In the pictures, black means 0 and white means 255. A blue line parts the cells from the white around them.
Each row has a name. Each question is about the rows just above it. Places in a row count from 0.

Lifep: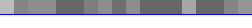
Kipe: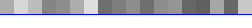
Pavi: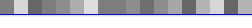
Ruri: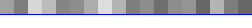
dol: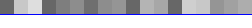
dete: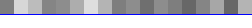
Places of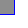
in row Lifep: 2 3 7 9
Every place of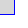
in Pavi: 1 15
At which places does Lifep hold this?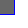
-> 4 5 10 11 12 14 15
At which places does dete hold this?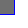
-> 10
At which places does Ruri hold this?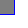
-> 1 9 16
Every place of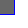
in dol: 0 3 9 12
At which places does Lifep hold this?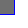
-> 8

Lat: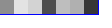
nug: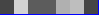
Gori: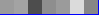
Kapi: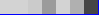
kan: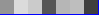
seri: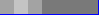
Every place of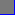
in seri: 3 4 5 6
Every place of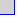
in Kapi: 0 1 4
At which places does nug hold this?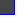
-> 0 6
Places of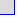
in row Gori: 5
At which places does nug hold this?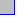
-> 5
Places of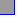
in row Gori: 0 4
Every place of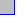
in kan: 5

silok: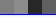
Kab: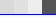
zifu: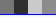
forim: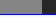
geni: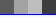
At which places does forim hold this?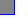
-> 0 1 2
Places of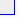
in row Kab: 2

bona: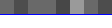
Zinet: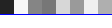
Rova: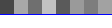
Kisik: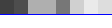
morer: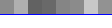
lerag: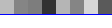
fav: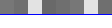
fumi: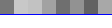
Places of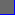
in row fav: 3
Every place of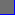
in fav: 1 4 7
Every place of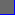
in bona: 0 2 3 6

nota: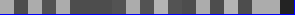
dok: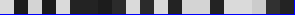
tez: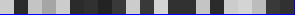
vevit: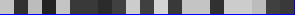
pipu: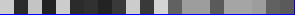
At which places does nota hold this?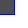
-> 1 5 6 7 13 15 17
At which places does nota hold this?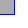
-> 0 2 4 9 14 18 19
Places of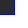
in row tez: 1 5 15
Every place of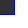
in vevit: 1 15
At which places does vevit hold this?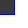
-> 5 6 12 20

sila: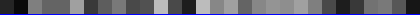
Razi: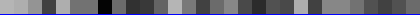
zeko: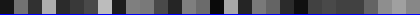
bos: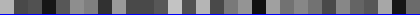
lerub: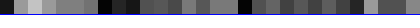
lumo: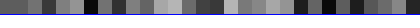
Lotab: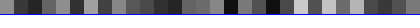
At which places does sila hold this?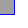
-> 5 16 21
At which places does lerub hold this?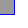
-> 1 3 26

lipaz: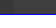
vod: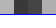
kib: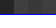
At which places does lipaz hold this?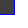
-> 1 2 3
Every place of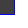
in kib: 1 3
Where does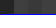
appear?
kib
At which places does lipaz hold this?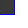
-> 0
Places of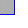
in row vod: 3

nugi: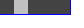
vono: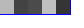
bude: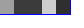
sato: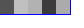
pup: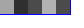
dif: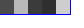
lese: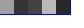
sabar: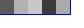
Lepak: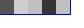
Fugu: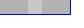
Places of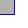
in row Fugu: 0 1 3 4
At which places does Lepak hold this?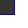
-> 3
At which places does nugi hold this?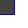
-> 0 2 3 4

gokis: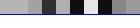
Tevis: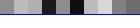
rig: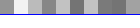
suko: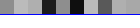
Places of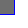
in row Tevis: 9
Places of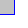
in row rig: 4 6
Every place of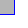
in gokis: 0 1
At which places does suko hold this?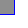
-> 0 4

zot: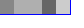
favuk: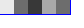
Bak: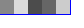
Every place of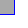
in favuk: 3
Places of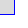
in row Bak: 1
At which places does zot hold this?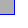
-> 1 2

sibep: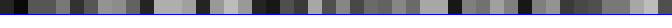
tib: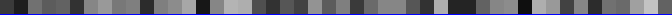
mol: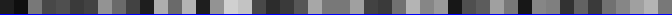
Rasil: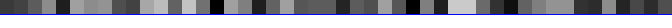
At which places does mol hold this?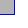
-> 13 29 46
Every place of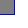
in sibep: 33 36 38
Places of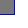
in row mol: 2 23 24 36 47
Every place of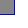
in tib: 6 15 27 28 35 41

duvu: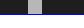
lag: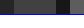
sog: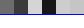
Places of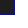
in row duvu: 0 1 3 4 5
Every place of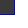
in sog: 1
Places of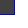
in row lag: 1 2 3
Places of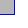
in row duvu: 2

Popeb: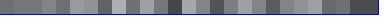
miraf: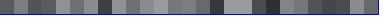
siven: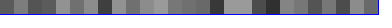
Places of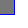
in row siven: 12 21 23
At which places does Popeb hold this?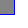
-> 3 14 18 20

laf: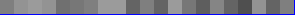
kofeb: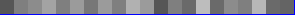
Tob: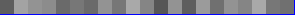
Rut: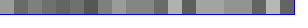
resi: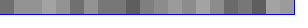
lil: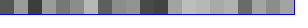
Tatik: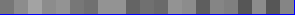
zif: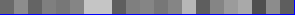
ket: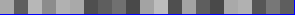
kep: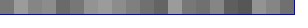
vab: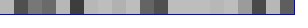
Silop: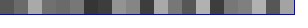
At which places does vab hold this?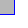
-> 0 4 6 15 19
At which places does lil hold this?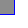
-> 5 8 19

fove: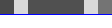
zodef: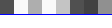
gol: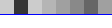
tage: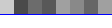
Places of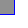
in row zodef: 7
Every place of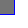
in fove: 7
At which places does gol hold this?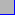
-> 3
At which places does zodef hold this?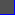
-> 0 5
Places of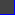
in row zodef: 6
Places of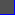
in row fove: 2 3 4 5
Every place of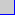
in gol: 0 2

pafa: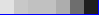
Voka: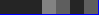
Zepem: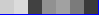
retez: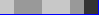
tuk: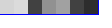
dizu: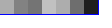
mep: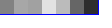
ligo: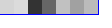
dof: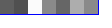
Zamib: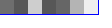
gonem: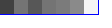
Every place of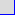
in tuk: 1
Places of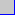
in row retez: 0 3 4
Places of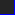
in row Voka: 0 1 2 5
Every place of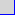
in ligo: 0

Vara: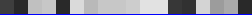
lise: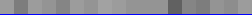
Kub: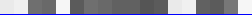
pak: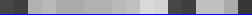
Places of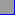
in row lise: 0 2 5 8 17
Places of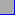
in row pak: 4 5 16
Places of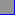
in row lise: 3 6 9 10 11 15
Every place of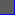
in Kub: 5 11 15

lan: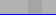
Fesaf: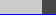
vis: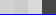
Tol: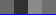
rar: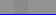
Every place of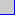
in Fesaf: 0 1 2
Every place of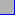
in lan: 0 1 3
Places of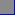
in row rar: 1
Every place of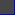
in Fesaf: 3
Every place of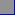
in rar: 0 2 3

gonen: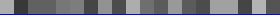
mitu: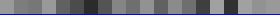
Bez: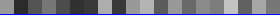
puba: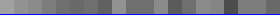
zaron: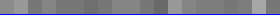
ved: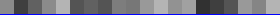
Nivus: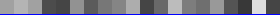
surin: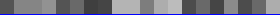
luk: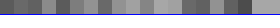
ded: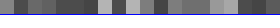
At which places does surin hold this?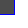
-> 13 17
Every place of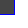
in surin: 7 15
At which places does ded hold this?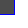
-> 1 4 5 8 17
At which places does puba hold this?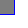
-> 3 17 18
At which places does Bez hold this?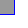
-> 0 9 12

